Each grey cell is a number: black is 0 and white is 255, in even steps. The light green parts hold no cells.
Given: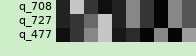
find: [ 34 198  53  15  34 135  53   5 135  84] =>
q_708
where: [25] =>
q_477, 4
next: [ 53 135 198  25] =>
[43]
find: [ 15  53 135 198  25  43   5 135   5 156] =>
q_477
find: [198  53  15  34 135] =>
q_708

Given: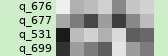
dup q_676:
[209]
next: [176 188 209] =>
[136]
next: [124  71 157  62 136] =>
[188]
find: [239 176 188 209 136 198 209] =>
q_676

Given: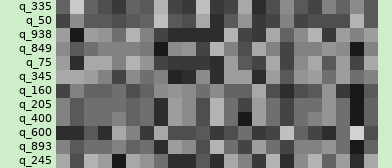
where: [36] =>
q_345, 8
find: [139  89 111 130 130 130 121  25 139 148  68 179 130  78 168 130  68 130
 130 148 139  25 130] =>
q_849
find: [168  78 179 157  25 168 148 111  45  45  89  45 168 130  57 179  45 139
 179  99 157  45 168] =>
q_245
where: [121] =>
q_849, 6

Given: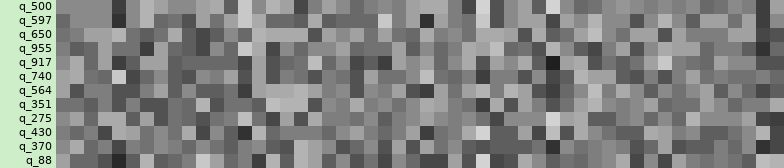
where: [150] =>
q_500, 40
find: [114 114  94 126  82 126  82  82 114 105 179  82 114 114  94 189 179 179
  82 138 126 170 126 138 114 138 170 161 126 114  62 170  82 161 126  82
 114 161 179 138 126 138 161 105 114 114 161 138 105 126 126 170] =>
q_351
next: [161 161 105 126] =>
[126]
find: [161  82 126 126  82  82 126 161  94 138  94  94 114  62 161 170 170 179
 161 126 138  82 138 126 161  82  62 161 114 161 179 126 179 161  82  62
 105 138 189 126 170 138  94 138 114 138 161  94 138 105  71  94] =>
q_564

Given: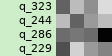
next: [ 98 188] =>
[143]
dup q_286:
[108]
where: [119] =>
q_286, 1
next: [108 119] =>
[108]

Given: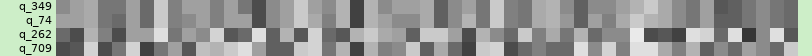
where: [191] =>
q_709, 10
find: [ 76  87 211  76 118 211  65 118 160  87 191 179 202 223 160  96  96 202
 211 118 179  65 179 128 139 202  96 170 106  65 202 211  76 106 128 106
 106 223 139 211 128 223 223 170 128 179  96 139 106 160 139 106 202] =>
q_709
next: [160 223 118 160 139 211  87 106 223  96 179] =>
[87]
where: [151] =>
q_74, 36
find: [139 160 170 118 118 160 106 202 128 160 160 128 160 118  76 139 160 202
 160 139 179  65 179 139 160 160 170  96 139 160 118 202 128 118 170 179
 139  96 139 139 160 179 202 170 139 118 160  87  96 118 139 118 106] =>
q_349

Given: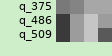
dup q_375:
[167]
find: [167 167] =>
q_375

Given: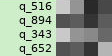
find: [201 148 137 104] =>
q_343
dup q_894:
[92]

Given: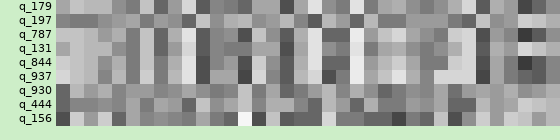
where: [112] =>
q_930, 28
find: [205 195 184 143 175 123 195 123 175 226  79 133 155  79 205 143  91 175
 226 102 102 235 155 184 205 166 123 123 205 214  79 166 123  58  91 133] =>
q_844
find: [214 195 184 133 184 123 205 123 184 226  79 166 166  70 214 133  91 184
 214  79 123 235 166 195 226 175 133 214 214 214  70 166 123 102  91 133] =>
q_937

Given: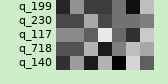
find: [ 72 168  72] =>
q_230
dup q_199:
[60]

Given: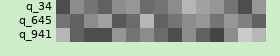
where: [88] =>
q_645, 4
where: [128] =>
q_645, 13
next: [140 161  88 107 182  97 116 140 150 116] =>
[150]
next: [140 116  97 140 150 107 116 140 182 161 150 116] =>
[77]
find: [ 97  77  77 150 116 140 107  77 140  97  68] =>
q_941
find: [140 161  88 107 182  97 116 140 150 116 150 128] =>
q_645
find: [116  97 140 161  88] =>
q_645

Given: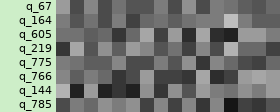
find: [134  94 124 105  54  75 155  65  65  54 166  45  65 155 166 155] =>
q_766
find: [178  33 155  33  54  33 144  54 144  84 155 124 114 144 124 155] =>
q_144
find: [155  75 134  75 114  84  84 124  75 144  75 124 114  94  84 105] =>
q_67

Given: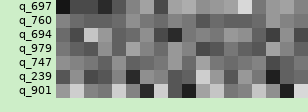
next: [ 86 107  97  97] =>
[107]
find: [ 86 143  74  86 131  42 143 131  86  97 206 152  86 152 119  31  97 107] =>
q_239
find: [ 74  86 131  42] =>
q_239
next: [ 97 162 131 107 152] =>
[131]
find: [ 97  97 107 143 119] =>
q_760

